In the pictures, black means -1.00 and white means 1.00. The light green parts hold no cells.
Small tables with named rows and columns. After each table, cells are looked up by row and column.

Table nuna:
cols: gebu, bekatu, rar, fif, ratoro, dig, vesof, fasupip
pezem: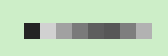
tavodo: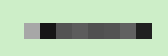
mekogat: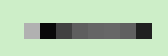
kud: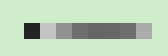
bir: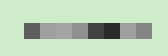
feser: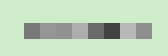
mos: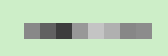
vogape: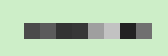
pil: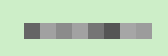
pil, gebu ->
-0.21
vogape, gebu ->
-0.42
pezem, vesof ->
-0.01
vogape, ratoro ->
0.25
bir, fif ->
0.13
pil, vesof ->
0.30
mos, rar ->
-0.52
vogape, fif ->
-0.57
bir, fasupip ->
0.04
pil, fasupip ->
0.22
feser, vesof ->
0.44
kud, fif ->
-0.14
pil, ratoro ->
-0.08
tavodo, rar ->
-0.35
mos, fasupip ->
0.10

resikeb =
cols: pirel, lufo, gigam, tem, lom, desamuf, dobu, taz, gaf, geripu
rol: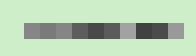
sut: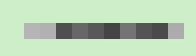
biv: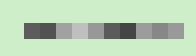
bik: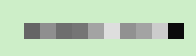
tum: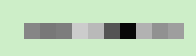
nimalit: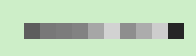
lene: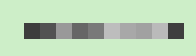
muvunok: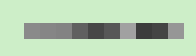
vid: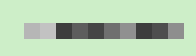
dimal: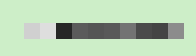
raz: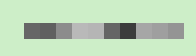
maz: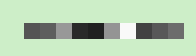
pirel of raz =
-0.20
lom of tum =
0.45
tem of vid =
-0.27
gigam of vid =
-0.52
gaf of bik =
0.60
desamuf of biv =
-0.29
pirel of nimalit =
-0.27
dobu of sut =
-0.09
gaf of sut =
-0.42
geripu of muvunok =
0.18
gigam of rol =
0.04
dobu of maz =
0.95
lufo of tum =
-0.06
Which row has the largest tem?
tum

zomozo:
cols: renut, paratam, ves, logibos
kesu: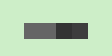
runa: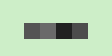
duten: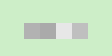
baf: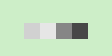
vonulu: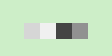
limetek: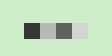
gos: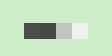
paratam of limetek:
0.44
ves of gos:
0.53
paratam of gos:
-0.44
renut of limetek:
-0.58
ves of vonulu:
-0.47
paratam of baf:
0.80
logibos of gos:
0.88
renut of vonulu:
0.68
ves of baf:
0.05
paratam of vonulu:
0.88
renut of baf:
0.64
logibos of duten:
0.50
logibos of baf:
-0.44
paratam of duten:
0.33
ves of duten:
0.81

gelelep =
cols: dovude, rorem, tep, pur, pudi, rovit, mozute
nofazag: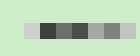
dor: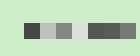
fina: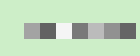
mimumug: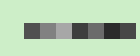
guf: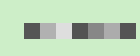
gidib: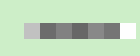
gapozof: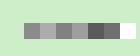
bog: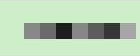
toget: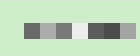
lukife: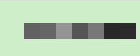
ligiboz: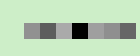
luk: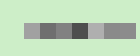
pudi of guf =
0.06
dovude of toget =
-0.17
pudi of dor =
-0.33
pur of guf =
-0.35
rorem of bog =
-0.17
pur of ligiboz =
-0.99
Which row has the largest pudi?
fina

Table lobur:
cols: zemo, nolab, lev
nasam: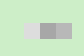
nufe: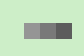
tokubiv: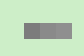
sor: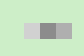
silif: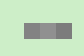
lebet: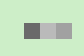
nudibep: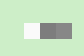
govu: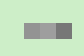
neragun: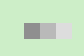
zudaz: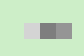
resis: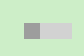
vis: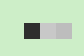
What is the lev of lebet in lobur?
0.26
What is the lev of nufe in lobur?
-0.28
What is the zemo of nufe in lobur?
0.17
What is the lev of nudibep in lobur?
0.06
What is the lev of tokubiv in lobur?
0.12
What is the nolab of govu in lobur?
0.24
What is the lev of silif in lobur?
-0.03
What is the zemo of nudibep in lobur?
0.96
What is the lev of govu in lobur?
-0.07
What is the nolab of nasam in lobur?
0.31
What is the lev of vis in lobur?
0.48
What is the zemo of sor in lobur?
0.64
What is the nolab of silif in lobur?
0.13
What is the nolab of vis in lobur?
0.57
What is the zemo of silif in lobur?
0.03

